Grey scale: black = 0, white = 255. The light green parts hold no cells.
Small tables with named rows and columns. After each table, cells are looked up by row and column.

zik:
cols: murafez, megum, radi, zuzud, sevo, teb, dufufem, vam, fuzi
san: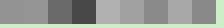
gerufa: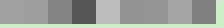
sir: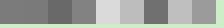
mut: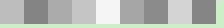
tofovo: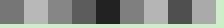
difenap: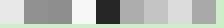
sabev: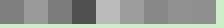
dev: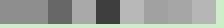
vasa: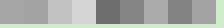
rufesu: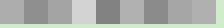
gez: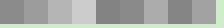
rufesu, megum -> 143
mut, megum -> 132
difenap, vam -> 219
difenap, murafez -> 232
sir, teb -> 189
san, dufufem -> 138
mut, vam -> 212
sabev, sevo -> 187
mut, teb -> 166
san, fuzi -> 137

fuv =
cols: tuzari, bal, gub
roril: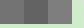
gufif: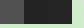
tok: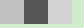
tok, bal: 86
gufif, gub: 37
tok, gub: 211
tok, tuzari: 192
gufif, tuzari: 81
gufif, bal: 35
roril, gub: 126
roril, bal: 99
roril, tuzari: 115
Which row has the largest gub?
tok

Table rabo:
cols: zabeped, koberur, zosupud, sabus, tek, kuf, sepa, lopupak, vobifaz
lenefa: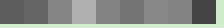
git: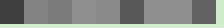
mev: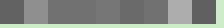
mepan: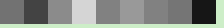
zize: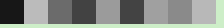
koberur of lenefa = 100
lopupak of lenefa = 131
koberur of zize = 187
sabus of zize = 66
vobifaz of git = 99
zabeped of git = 64
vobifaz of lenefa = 67
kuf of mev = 106
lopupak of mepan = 117
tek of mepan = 129
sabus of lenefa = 175
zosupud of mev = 112
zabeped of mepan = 114

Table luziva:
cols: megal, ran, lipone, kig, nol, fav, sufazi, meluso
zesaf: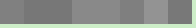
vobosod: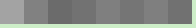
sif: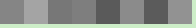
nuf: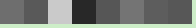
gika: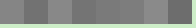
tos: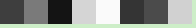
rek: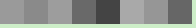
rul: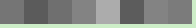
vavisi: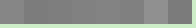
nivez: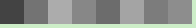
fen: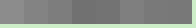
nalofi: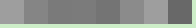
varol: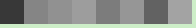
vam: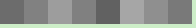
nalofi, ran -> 133
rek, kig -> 105
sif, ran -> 164
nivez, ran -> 115
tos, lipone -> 20
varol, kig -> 157
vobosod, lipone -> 107
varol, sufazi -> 98
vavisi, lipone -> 126
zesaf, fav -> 127
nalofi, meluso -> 104
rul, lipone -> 111
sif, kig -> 126
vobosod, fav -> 117
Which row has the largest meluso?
tos

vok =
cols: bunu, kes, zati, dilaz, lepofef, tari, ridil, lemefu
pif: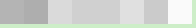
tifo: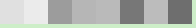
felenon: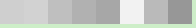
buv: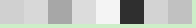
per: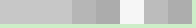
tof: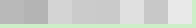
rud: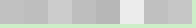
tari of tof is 224
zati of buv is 167
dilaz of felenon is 177
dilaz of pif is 208
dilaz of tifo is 182
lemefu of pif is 250
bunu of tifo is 224
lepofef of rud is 183
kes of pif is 174
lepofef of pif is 208
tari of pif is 224
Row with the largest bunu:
tifo

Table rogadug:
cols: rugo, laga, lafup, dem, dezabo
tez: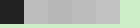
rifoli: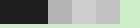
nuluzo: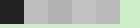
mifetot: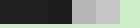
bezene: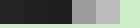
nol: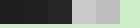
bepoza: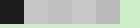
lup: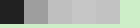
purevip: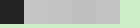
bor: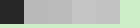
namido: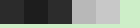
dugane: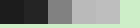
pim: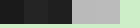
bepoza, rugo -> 28
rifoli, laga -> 30
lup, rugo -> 33
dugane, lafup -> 129
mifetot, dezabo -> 198
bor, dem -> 197

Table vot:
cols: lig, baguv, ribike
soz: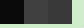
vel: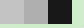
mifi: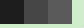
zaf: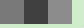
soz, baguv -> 64
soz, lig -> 10
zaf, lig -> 121
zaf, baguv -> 64
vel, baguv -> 175
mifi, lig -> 29
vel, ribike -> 24
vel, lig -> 195
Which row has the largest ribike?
zaf

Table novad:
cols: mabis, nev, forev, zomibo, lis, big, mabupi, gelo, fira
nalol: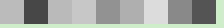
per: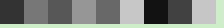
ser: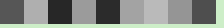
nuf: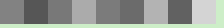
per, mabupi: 18
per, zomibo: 150
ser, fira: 78
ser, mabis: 86
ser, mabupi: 186
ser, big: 163
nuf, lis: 123
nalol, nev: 71

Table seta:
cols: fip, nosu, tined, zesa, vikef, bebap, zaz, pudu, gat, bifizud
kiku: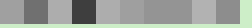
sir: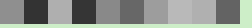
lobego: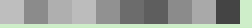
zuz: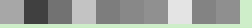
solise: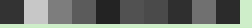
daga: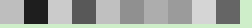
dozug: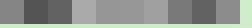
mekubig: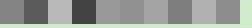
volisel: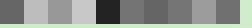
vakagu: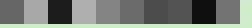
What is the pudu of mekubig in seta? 126
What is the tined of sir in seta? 175
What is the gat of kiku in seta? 178
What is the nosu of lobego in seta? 139
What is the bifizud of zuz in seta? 143
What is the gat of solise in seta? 112
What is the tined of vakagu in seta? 28
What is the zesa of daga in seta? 88
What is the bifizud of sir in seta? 99
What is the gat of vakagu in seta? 15
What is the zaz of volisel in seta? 101
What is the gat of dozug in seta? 98
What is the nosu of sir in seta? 51
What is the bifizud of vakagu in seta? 115
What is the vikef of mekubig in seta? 153
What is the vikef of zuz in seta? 125
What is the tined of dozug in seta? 98
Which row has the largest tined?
daga

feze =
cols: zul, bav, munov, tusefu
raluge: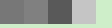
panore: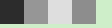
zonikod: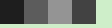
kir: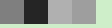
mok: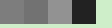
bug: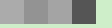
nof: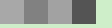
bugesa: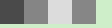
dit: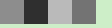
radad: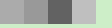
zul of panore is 44
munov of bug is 164
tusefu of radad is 191
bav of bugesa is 133
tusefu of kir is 158
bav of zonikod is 92
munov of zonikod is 148
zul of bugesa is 74
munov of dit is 186
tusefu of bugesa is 134
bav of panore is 150
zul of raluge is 119
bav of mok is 114
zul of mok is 125
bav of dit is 47
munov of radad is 98
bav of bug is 147
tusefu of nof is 84

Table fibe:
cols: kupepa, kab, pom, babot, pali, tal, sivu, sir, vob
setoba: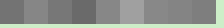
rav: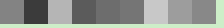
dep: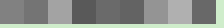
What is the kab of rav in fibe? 59
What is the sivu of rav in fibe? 200
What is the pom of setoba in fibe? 119
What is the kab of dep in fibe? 115
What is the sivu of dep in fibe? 148
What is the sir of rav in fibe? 157
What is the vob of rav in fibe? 136
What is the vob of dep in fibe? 104
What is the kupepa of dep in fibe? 129
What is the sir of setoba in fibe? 132
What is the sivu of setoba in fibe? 136
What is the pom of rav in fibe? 181
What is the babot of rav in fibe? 91
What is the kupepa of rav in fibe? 131
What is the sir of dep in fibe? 175

